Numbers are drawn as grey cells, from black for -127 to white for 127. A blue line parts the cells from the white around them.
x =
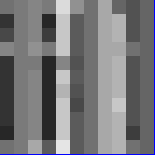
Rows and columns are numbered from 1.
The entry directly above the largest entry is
71
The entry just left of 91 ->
-5
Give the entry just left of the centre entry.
71
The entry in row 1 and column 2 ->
-5
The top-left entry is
-14
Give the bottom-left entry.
-14
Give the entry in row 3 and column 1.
-55
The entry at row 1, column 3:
5
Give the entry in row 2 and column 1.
-76
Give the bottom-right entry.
-26
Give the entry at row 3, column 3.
5
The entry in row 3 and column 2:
-5
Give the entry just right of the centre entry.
-14
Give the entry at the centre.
-36
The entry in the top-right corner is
-26
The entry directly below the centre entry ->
-45
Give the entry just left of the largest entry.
-36

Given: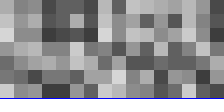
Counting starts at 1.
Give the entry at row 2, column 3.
45
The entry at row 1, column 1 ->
45
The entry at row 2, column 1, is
66
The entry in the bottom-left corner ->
75
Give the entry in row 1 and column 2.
3
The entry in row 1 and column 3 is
12
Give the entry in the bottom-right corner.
-54
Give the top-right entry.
-54
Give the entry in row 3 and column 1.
86

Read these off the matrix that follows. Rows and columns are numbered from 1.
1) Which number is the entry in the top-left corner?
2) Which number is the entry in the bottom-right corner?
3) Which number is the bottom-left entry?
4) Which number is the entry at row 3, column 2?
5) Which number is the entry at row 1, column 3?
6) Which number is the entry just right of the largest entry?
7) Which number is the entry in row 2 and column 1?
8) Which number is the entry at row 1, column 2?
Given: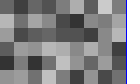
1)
-25
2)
-14
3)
19
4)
-54
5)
-25
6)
-2
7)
55
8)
-64

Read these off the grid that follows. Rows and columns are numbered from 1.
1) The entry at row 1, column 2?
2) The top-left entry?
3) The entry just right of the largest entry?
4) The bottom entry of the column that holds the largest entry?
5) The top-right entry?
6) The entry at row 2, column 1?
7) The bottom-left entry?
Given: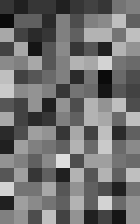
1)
-95
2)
-73
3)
-50
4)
-61
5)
0
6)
-116
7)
0

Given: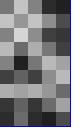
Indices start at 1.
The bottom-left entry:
-83
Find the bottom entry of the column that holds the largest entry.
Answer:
-20
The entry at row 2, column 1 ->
67
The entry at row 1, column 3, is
2
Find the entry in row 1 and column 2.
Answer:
67
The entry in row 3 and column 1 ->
2
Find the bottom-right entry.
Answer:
-51
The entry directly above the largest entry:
22
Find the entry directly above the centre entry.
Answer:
46
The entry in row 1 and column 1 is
-8

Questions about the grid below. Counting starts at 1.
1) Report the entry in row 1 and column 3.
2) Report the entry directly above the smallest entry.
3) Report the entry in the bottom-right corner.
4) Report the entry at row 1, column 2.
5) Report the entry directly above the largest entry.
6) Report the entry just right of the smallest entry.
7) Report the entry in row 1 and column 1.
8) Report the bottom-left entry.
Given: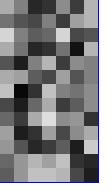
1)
-88
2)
32
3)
-98
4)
0
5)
43
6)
-77
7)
43
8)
-34

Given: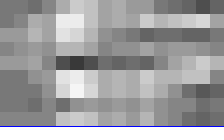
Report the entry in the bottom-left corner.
5
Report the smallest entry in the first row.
-49
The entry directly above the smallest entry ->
53
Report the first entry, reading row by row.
-7
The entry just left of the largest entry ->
86
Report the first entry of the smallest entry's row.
26
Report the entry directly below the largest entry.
17
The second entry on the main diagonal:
5
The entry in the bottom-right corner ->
-17
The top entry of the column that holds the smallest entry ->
75
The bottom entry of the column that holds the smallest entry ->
75
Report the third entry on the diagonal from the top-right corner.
-27
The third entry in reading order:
-17
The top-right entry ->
-27
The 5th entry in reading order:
44
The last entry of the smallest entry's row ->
53
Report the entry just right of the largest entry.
86
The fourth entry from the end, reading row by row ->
5
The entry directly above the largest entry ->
108
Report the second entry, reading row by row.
-7
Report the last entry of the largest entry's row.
-27
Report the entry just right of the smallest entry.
-49
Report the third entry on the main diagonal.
53
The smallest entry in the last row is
-27
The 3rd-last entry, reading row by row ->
-17

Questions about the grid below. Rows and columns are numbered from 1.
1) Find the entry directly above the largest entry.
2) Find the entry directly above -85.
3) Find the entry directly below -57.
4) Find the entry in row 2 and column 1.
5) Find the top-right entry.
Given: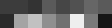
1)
-46
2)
-67
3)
-15
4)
-85
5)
-37

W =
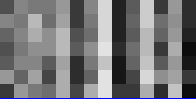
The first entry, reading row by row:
-47
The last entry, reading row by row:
-114
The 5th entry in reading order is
24
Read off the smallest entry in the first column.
-70
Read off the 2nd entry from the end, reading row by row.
67
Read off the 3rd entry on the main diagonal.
45
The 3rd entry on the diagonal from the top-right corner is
-27
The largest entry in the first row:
87
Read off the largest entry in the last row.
98
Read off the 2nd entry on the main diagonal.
-6
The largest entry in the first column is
24
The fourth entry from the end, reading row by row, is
45
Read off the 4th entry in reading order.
-6
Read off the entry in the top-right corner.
-82

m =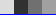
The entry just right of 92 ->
-78
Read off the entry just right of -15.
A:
32

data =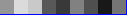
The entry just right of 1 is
-48
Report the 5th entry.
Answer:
-70
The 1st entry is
21

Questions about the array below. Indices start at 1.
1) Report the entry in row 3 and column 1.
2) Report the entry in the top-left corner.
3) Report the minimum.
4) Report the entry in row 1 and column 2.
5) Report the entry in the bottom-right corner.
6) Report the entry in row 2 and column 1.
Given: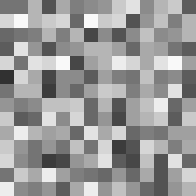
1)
-23
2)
-11
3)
-78
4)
-11
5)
53
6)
86
